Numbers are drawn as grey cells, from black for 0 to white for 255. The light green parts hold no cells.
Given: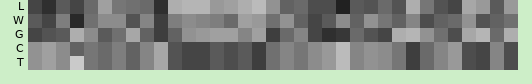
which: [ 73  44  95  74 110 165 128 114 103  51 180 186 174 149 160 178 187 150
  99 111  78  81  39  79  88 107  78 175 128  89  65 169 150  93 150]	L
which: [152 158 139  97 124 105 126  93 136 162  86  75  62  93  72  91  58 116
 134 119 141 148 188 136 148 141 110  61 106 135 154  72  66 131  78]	C
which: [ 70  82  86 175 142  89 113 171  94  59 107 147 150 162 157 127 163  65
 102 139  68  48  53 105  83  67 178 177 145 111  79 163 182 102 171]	G

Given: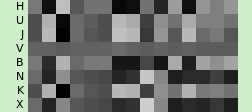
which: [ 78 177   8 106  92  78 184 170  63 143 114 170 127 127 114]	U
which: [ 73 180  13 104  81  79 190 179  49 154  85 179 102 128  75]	J
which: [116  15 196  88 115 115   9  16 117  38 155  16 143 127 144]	H

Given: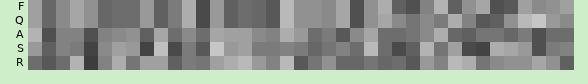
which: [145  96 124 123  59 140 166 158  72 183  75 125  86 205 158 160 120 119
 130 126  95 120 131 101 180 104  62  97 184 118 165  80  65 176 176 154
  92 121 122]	S
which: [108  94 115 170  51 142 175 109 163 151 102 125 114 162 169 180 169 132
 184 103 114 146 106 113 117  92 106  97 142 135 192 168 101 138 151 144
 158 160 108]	R
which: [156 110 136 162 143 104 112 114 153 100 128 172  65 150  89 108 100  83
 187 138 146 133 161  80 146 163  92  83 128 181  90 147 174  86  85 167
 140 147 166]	F

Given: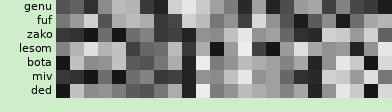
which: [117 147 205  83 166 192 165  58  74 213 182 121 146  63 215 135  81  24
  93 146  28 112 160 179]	fuf
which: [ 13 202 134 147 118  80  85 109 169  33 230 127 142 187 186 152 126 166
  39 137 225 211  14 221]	ded
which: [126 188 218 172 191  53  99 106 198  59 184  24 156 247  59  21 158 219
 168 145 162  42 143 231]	lesom

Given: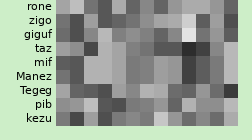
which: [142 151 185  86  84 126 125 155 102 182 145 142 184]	pib
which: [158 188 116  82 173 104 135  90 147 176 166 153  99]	rone
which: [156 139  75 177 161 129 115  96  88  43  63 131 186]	taz

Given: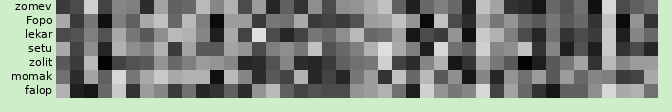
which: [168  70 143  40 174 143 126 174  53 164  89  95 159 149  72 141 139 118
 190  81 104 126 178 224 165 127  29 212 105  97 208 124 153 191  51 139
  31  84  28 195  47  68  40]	setu
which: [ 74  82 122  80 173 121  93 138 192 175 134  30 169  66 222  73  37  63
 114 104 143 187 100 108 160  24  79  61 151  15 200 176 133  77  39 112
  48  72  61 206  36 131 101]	lekar

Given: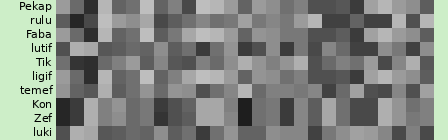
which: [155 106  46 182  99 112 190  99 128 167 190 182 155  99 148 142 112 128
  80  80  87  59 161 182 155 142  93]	ligif
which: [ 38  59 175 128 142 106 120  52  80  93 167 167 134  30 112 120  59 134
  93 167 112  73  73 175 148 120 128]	Zef
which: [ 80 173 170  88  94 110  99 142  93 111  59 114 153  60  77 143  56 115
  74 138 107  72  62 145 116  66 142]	lutif
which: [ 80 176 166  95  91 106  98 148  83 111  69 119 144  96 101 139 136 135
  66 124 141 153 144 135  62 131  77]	luki
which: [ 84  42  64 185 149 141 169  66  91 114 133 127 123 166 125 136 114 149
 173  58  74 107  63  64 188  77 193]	rulu

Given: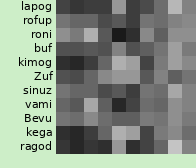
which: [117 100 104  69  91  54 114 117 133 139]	rofup
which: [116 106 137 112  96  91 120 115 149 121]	Bevu
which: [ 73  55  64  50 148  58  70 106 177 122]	lapog
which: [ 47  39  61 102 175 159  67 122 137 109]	kega
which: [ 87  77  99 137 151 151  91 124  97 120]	Zuf

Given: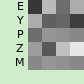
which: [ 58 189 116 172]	E
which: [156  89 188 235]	Z

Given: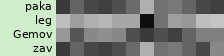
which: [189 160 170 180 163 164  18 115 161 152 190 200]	leg
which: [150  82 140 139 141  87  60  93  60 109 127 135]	Gemov
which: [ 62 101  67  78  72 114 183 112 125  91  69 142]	zav
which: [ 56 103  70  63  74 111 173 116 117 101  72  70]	paka

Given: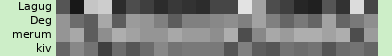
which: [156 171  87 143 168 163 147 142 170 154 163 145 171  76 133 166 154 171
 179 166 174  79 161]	merum
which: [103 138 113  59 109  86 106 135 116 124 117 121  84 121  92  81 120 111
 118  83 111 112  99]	kiv

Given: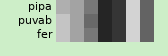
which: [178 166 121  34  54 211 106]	pipa
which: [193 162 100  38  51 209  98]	puvab
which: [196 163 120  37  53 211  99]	fer
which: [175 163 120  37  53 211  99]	pipa
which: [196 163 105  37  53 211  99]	puvab

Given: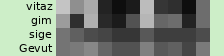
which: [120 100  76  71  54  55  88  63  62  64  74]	sige
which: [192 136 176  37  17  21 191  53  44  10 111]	vitaz

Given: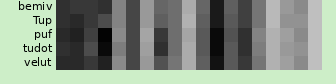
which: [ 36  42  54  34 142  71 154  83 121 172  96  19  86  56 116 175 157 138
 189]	velut
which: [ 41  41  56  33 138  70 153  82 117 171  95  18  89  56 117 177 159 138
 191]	velut
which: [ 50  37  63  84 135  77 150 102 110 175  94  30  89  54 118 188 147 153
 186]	Tup
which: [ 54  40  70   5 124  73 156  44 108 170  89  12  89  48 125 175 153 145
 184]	tudot

